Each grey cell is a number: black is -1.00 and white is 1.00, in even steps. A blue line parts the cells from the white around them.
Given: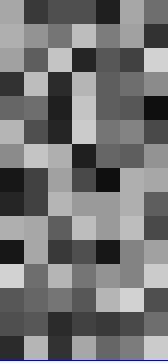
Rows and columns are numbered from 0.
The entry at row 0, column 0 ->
0.31
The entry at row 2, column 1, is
-0.26
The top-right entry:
-0.14
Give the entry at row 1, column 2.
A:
-0.08
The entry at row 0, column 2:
-0.38
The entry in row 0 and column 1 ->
-0.55
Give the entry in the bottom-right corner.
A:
0.59
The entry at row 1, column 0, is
0.37
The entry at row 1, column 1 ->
0.15
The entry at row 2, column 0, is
0.26
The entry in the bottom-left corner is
-0.66
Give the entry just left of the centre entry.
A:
0.26
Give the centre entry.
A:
-0.43
